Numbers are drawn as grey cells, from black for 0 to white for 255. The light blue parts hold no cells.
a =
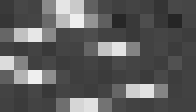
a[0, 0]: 58
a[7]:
[65, 59, 67, 65, 111, 214, 225, 115, 73, 66, 64, 70, 65, 65]
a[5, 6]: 64
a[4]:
[220, 132, 64, 71, 60, 63, 67, 61, 74, 68, 66, 62, 81, 65]
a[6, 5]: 65
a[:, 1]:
[71, 67, 193, 60, 132, 180, 61, 59]
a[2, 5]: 73
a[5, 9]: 67
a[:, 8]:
[64, 39, 66, 228, 74, 64, 102, 73]
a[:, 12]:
[72, 37, 66, 60, 81, 61, 63, 65]
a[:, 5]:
[202, 238, 73, 67, 63, 62, 65, 214]
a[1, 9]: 57
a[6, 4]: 68
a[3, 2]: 67
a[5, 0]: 95
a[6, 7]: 67
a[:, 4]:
[229, 188, 70, 68, 60, 74, 68, 111]
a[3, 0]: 65
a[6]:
[67, 61, 70, 56, 68, 65, 61, 67, 102, 207, 226, 133, 63, 66]
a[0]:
[58, 71, 67, 138, 229, 202, 97, 71, 64, 68, 64, 52, 72, 70]
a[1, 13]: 68

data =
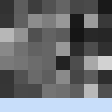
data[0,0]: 50
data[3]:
[137, 113, 98, 102, 153, 43, 77, 48]
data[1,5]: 25
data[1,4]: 152
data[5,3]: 94
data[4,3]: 102
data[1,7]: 57
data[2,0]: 183
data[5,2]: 106
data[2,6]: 40
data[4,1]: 117
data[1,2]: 141
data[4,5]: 77
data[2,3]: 99
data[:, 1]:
[93, 96, 147, 113, 117, 82, 73]
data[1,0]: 53
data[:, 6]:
[74, 156, 40, 77, 168, 93, 185]
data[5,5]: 70

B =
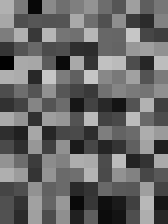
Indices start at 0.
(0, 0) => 177
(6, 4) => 86
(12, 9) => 130
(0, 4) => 111
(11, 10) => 51
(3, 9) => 152
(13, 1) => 79
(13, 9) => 88
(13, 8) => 90
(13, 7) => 105
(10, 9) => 96
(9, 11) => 155
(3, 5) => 46
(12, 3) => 148
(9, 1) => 32
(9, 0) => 46
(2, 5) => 112
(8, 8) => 73
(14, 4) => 152
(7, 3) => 84
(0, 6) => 147
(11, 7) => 76
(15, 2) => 160
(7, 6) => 67
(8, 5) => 83
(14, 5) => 9
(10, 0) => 74
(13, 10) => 159
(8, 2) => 48
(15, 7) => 12
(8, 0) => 170
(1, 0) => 167
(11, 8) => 188
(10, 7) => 36
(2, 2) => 56
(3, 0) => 53

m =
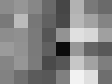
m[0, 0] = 140
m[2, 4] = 147
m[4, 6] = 162
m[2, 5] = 224
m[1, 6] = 162
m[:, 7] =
[106, 132, 160, 88, 126, 110]
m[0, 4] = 70
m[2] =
[141, 144, 122, 85, 147, 224, 216, 160]
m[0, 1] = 150
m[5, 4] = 128
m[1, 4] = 73
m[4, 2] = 123
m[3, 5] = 152
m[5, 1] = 111

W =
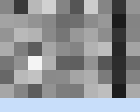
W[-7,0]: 134
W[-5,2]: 179
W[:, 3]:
[209, 136, 138, 165, 176, 138, 147]
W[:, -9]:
[57, 160, 185, 126, 146, 185, 132]
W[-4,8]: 39
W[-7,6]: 204
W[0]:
[134, 57, 184, 209, 132, 85, 204, 133, 53, 149]
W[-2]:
[103, 185, 194, 138, 139, 165, 174, 123, 46, 131]
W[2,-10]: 148
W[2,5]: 152
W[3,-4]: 178
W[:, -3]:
[133, 152, 141, 190, 86, 123, 190]
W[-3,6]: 147
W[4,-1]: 105
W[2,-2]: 51
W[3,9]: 164
